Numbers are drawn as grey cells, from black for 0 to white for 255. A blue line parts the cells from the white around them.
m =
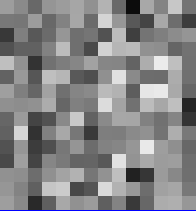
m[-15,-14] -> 157
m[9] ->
[97, 213, 50, 129, 168, 119, 57, 126, 125, 138, 145, 115, 174, 121]
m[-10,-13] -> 153
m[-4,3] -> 134
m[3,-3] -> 142
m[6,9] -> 93
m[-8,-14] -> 144
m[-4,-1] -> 110
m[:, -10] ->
[156, 130, 150, 188, 125, 182, 112, 102, 137, 168, 119, 122, 163, 203, 168]
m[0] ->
[157, 138, 104, 149, 156, 166, 145, 179, 105, 12, 168, 132, 199, 115]
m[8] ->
[102, 155, 68, 82, 137, 201, 98, 138, 167, 166, 129, 113, 133, 52]
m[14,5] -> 145
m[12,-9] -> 178
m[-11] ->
[191, 146, 51, 113, 125, 134, 162, 134, 133, 99, 173, 235, 191, 113]
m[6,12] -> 169
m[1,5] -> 167
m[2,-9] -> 111
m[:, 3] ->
[149, 104, 107, 130, 113, 191, 162, 172, 82, 129, 79, 134, 144, 197, 95]
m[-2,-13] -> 131
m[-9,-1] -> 102
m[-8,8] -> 163
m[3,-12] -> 97
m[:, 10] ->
[168, 68, 116, 145, 173, 109, 230, 188, 129, 145, 233, 170, 54, 109, 103]
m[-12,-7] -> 210

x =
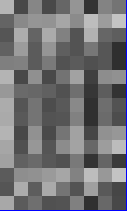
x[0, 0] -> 181
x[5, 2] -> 144
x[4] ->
[127, 129, 91, 122, 82, 91, 80, 86, 47]
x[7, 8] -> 83
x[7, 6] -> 48
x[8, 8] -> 77
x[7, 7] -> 110
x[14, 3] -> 81
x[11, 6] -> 52
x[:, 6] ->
[51, 189, 178, 119, 80, 63, 54, 48, 48, 70, 103, 52, 189, 160, 48]
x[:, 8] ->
[116, 196, 94, 47, 47, 145, 51, 83, 77, 151, 188, 58, 195, 70, 72]
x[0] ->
[181, 72, 134, 73, 102, 149, 51, 131, 116]
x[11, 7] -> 101
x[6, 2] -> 103
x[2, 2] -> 100
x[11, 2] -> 106
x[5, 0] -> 180
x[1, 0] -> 100
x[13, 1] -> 172
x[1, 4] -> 166
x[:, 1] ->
[72, 137, 173, 156, 129, 72, 106, 85, 89, 72, 80, 97, 142, 172, 91]
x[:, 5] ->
[149, 139, 83, 83, 91, 162, 111, 137, 129, 162, 163, 121, 130, 83, 128]
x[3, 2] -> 91
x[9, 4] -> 117
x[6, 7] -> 93

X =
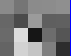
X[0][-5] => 138
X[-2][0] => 106
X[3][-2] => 127
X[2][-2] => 109
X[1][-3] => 155
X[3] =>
[100, 210, 196, 127, 45]
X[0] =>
[138, 117, 139, 140, 143]

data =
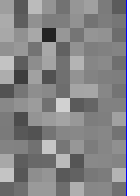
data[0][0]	158
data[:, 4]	[114, 126, 151, 97, 113, 112, 109, 209, 164, 134, 118, 187, 89, 109]
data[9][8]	115
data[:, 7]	[123, 125, 146, 129, 138, 127, 135, 129, 127, 135, 134, 136, 124, 136]
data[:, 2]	[187, 145, 168, 115, 141, 161, 142, 156, 148, 82, 113, 104, 142, 154]
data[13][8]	112
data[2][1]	145
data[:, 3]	[148, 125, 35, 168, 164, 81, 137, 113, 156, 116, 198, 105, 149, 154]
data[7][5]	90
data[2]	[168, 145, 168, 35, 151, 117, 149, 146, 109]
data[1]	[171, 94, 145, 125, 126, 146, 115, 125, 118]
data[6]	[82, 118, 142, 137, 109, 165, 166, 135, 116]
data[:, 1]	[88, 94, 145, 152, 93, 61, 118, 146, 76, 88, 130, 93, 87, 112]
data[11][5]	85
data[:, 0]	[158, 171, 168, 145, 195, 173, 82, 136, 123, 122, 131, 168, 196, 101]
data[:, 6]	[160, 115, 149, 126, 134, 131, 166, 101, 125, 132, 124, 137, 120, 135]
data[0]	[158, 88, 187, 148, 114, 150, 160, 123, 91]
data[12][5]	98
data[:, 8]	[91, 118, 109, 132, 111, 126, 116, 129, 161, 115, 144, 132, 180, 112]
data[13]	[101, 112, 154, 154, 109, 175, 135, 136, 112]
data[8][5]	152
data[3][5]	146
